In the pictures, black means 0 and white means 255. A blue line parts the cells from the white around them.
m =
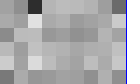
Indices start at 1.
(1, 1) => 162
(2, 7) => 162
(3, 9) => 163
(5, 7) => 189
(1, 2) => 143
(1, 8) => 158
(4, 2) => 158
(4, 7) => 174
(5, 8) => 171
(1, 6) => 186
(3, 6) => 145
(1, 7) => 179
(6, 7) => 144
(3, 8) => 180
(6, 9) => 143
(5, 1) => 204
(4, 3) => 193
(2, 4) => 170

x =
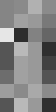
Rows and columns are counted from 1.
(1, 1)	133
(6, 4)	84
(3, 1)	230
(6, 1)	109
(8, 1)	85
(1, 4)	139
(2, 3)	153
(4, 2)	185
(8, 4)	47
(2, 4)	121
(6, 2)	161

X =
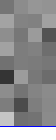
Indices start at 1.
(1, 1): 117
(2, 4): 161
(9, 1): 197
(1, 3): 150
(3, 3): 155
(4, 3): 129
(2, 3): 129
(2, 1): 163
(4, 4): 110
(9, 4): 139

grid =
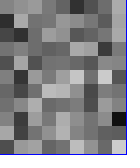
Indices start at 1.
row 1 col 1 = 132
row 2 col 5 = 151
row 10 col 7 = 114
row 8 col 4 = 106
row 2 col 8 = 91
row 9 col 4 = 120
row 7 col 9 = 115
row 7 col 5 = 181
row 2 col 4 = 118
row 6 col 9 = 85
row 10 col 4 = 145
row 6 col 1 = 127
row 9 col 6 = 142
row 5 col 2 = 165
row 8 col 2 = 136
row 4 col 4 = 97
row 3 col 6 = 87
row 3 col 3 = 109
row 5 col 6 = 104
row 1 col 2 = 145
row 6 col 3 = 154
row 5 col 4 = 114
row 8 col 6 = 124
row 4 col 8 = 59
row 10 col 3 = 115
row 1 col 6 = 49
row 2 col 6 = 140
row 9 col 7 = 115

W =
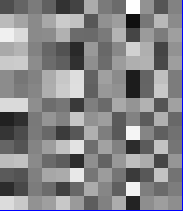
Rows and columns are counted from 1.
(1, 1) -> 78
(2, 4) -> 168
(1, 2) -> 100
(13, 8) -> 156
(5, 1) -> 202
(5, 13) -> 158
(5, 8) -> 108
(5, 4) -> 108
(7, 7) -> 96
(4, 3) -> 130
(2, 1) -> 187
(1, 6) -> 67
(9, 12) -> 176
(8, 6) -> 57
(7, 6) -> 223
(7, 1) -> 140
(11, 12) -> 195
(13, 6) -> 232
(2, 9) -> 158
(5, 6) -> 48
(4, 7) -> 153
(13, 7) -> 118
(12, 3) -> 138
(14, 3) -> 124
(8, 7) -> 127
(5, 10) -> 175
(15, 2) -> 201
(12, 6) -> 44
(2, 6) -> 194
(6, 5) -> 199
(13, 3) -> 128
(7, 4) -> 174
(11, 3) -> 132
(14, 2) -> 72
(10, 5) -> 59
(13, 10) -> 58
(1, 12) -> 85
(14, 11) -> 126

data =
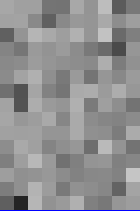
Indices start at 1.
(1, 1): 167
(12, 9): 128
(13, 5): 140
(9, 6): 170
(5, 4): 149
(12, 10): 134
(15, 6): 176
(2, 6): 152
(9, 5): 134
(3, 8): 194
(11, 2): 169
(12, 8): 150
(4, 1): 132
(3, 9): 106
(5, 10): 145
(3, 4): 169
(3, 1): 96
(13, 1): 158
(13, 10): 197
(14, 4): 156
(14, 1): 125
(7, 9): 173
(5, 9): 124
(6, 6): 154
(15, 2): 36
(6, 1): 139
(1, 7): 148
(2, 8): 169
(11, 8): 186
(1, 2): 160
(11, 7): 110
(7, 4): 130
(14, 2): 144
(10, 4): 149

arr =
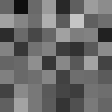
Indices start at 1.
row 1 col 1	101
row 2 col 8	110
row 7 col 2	138
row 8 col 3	120
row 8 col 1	96
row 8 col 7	122
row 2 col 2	133
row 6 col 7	108
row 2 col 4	175
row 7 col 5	69
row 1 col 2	14
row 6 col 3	111
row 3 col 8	33
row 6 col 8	91
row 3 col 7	130
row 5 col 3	143
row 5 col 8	67

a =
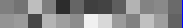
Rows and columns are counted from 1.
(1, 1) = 127
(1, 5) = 44
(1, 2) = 115
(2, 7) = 240
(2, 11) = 192
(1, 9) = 94
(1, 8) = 67
